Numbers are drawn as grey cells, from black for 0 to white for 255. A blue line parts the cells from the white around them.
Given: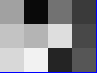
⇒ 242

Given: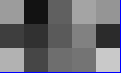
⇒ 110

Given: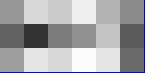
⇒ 252

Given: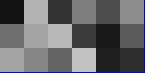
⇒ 193

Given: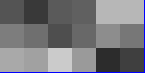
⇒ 154

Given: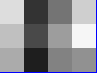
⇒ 30
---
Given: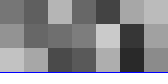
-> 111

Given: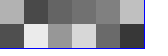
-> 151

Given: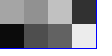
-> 98

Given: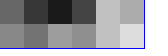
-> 157

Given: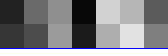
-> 155

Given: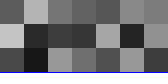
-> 61

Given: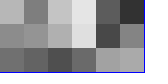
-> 176

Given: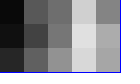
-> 118
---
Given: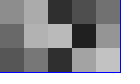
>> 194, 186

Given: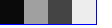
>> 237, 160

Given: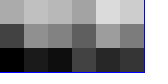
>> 219, 205

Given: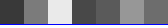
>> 234, 151

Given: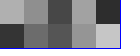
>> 198, 176

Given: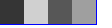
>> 208, 159

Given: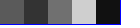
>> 207, 112
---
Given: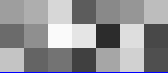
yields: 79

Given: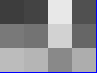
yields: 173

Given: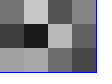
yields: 70

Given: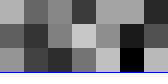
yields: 185

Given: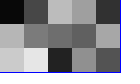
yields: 83

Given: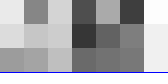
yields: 240
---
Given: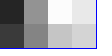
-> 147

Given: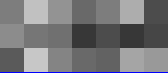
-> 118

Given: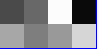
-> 104

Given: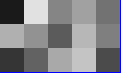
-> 146

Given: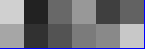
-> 34

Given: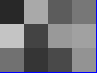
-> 67

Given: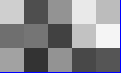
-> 117
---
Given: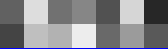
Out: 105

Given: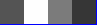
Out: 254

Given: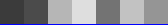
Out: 115

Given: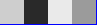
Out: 41

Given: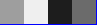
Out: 239

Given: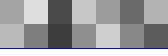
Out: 207

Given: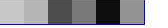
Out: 120
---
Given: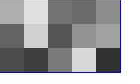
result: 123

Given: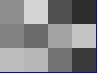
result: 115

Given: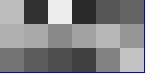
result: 78

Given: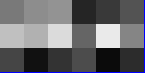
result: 51

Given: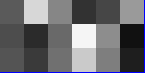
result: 112

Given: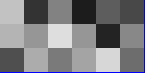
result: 122

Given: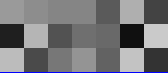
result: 119
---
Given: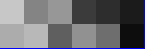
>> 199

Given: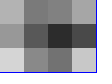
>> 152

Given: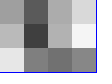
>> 186

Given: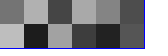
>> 116

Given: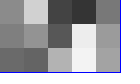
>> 127

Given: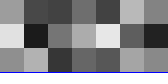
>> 225

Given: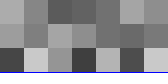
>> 157
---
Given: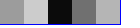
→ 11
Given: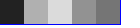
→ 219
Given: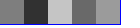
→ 197
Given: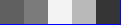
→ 244
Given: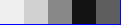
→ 136
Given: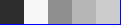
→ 143
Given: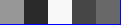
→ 249
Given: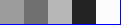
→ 184
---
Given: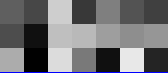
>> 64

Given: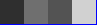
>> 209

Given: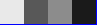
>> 26

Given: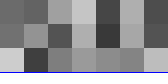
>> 77

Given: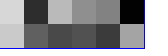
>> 2

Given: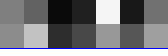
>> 113
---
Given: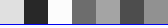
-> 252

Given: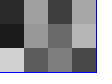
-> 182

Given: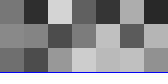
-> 152

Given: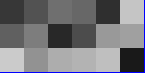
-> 146

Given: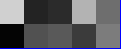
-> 4

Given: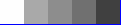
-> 254

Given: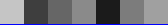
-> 102
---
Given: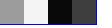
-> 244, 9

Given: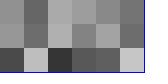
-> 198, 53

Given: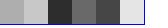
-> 229, 45

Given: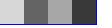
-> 215, 57

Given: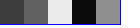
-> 235, 11

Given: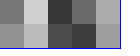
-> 207, 54
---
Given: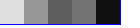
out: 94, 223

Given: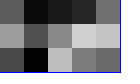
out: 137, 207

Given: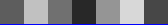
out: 40, 216

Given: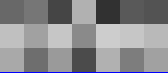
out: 138, 205

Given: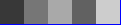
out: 169, 205

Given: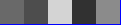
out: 212, 212

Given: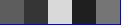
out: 217, 217

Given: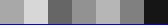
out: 146, 215
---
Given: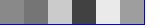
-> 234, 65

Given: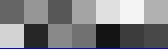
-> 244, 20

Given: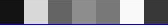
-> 249, 19

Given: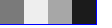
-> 238, 27

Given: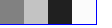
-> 251, 32

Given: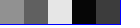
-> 230, 6
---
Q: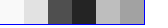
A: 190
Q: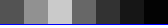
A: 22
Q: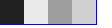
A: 158
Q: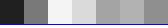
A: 178
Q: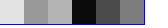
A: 75
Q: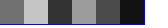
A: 75
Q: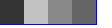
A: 137
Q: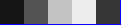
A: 236
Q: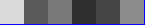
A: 69
